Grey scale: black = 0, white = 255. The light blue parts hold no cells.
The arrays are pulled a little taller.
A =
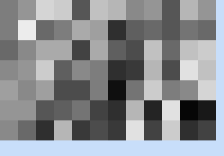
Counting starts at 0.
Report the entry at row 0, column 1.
149
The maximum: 236
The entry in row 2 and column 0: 105
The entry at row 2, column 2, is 170
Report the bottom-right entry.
66
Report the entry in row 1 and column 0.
125
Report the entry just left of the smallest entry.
225
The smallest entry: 6
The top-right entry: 149
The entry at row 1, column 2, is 105
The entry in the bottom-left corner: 137
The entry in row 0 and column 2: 213
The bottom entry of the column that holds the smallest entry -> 47
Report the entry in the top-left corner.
125
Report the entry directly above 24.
213

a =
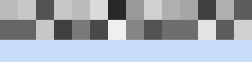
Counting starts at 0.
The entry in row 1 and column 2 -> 199
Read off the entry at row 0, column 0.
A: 187
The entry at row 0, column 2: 82
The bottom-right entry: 208
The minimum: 40
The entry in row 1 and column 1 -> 101
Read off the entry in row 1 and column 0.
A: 101
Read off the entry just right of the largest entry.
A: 133

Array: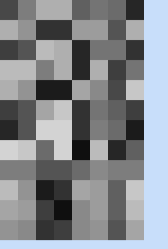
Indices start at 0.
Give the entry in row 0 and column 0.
72
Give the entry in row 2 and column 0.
62
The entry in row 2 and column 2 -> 187
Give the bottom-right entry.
165
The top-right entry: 38
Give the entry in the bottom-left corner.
147
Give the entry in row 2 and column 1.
84
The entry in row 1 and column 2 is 50
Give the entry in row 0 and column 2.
175
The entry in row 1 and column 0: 175

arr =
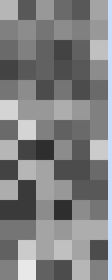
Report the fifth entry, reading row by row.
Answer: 88
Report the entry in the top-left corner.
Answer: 182
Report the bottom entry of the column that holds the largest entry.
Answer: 232
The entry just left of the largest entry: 128
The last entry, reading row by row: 128
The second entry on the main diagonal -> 140
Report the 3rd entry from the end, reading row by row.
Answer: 76
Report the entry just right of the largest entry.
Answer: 97
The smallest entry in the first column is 58
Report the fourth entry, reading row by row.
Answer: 106
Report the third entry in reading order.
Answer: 152
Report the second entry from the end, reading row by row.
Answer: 182
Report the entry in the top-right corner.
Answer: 164
